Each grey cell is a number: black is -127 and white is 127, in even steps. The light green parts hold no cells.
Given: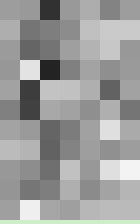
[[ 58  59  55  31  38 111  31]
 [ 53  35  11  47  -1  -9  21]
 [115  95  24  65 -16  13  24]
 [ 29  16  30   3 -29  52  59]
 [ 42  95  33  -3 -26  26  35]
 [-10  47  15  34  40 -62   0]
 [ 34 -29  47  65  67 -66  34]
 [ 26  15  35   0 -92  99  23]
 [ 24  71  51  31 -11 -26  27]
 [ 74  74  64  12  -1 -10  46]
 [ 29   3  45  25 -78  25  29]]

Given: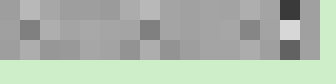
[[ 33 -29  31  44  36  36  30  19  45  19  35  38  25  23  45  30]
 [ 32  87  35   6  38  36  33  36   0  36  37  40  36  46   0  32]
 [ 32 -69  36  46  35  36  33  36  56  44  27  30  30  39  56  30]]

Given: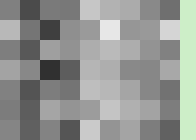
[[-30  -2  36  20  74 -42   3 -31   5]
 [ -2  35  48  68  28  20  37 -34  -3]
 [-13   7  37  55  62 -11  -2 -43   1]
 [ 40   7   9  46  53 -34 -79   8  35]
 [  1  19  45  58  45  18  31 -39  -1]
 [ 85  25  22 103  26  15 -64 -10  56]
 [-16   9  43  50  70  -7  -5 -52   0]]

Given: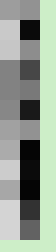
[[ -29   84]
 [ -77   84]
 [-122   39]
 [-116   76]
 [-122   43]
 [  18   33]
 [-102    7]
 [  -6    2]
 [ -56    2]
 [  13   70]
 [-117   73]
 [  18   29]]

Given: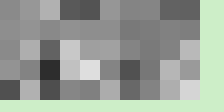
[[ 85  46   3 -23  44   0   6 -49  49 -47]
 [ 26  54  -8 -46   4  94  65 -82   3  19]
 [ 57   2  -5   4  33  31  72 -29  46  10]
 [ -1   1  -3  -6  14  14  17   9  19  14]
 [-30 -29   5   4  22 -44 -38  49  23  10]]

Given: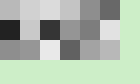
[[ 56  35 -30 105  22  14]
 [ 98  -2  21 -74  73 -93]
 [-23  14  68  91  81  57]]

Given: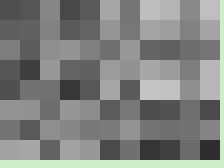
[[-81 -20 -63 -74 -15 -53  23  34 -29  39  35]
 [  4 -13 -16 -11  19  -5  -7   7  14 -38 -11]
 [-53 -17 -45 -51  -8 -36  12  22 -18  17  19]
 [ 55  15  65  69 -37  38 -40 -72 -14 -13 -47]
 [ 55  -2  27  39  18  27 -30 -27  24 -64 -41]
 [-10 -18 -31 -26  24 -15   0  20  14 -35  -2]
 [ 37   2  30  36  -8  21 -27 -37   2 -30 -33]
 [ 63   8  53  62 -10  38 -38 -55   6 -42 -48]]
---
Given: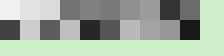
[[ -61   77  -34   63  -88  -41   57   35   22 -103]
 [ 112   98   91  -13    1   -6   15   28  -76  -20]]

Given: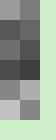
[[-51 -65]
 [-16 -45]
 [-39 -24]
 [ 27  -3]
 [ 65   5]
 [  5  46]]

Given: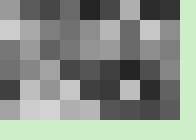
[[ 26 -36 -56 -22 -91 -56  47 -83 -76]
 [-14   6  34 -56 -42 -63 -91 -48   6]
 [ -8  26 -29  -8  20  26 -22  13  -1]
 [ 76  40  -1 -14  13  54 -22  70  13]
 [-63  62  20  70 -63 -70  62 -83 -29]
 [ 34  76  82  47  54 -42 -48 -56 -36]]

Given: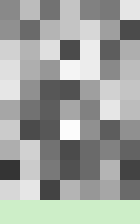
[[ 75 -52 -40 124  16 -34  16]
 [ 16 -21  52  68  87  31 -52]
 [ 38 -13 -34  38   1 102  60]
 [102  16 -40 -46  31  81  68]
 [ 95  46  23 116 108   9  60]
 [ 81  52  95 -52 108 -34  46]
 [  9  60 -13  68   1  -6 102]
 [-75  75  -6 -46 -21  52 -60]
 [ 46  81 -13 -52 -21   1 -28]
 [ 87 102 -60  52  23  38 -21]]

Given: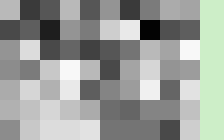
[[  57  -69  -41   57  -41   20  -69   -4   43   36]
 [ -54  -33  -97   20   -4   78  105 -124  -47  -33]
 [  12   -4   72  120   57  -54   36   86   20   28]
 [  49   65   86   65   43  -18  -26    4    4   65]
 [  12   72   92   92   98  -11  -11  -11  -54   78]
 [  43   86   49  105  -33    4   28  112  -26   98]
 [  20   92  -54  -26  -62  -41  -11   57   36  120]]

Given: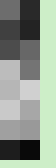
[[ -98 -118]
 [ -63  -92]
 [ -18  -86]
 [ -51  -24]
 [  60  -11]
 [  32   25]
 [  73   39]
 [  54   80]]

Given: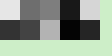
[[ -76  -60   51 -123  -90]
 [ 102  -17   -1 -103   86]]

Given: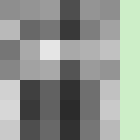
[[ 87 -70 -30 -84 -16  73]
 [ 81 -63 -30 -78 -16  65]
 [ 73 -49 -23 -78  -9  57]
 [ 57 -23  -9 -70  -1  34]
 [ 14  20  27 -49  20  14]
 [  6  34  41 -43  27  20]
 [ -9  41 101  41  49  65]]
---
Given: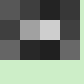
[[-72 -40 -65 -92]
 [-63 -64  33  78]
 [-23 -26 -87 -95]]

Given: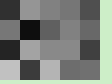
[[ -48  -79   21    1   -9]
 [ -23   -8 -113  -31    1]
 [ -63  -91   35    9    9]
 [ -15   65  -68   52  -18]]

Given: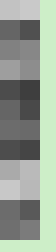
[[ 73  66]
 [-47 -26]
 [  7   1]
 [ 13  30]
 [-65 -51]
 [-54 -26]
 [-21 -19]
 [-58 -50]
 [ 58  42]
 [ 56  72]
 [-38 -19]
 [ -4 -16]]

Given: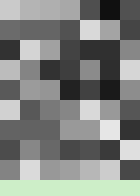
[[ -46   74   52   47   40  -48 -111]
 [ -58  -20  -26  -26  -45   89   36]
 [   7  -77   84   33  -60  -79  -79]
 [  86   60    4  -77  -65   11  -81]
 [  13  -38   27   21  -93  -62 -101]
 [ -41   81  -39   -6    6   89   25]
 [ -76  -28  -29  -29   25   25  102]
 [  95  -51    7  -23  -55  -47  -69]
 [ -55    3   90   24   31   55   76]]

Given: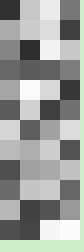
[[ -8 -78  71 107]
 [-64  44  76  92]
 [ 72   5 -82 113]
 [ -2 -24 -36 -30]
 [-72  37 122  88]
 [-15 -36  81 -64]
 [ 92  85 -34  33]
 [-45  57  46  77]
 [ 65 -48  33  41]
 [-26 -21  69  75]
 [ 24  56 -62 -44]
 [123 -48 -58 117]]

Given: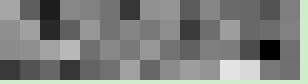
[[  -1   38  -34  -98    7    1  -12  -73   17   21  -35    6  -21  -23
   -44]
 [   1   15   32  -87  -32   22  -12    5   -6   13  -68  -17   29  -23
   -19]
 [ -16   11   15   34   56  -16    8   -7   22  -13  -30   -1   -3  -51
  -127]
 [ -15  -70  -44  -24  -73  -28  -14   33  -24   11   29   19   99   88
    -7]]

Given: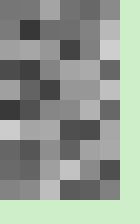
[[ 10  -9  -8  36 -13 -23]
 [ 56  -4 -72 -17 -16   2]
 [ 78  32  38  23 -60   0]
 [-25 -51 -63   4  36  42]
 [ 63  32 -28 -61  23  23]
 [-24 -70 -46   6   9  50]
 [ 39  76  37  41 -48 -51]
 [ 41 -25 -41  14 -30  34]
 [-48 -21 -27  31  66  10]
 [  0   3  10  61 -36 -32]]

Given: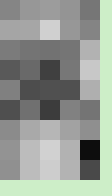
[[  -9    5   23   28   20]
 [   4   37   38   80   23]
 [  50   -4  -11  -13  -10]
 [  72  -38  -22  -63   -8]
 [  47    0  -50  -47  -47]
 [ -11  -48  -15  -67    1]
 [  15   11   41   54   34]
 [-114   19   60   81   50]
 [ -54   16   60   77   51]]
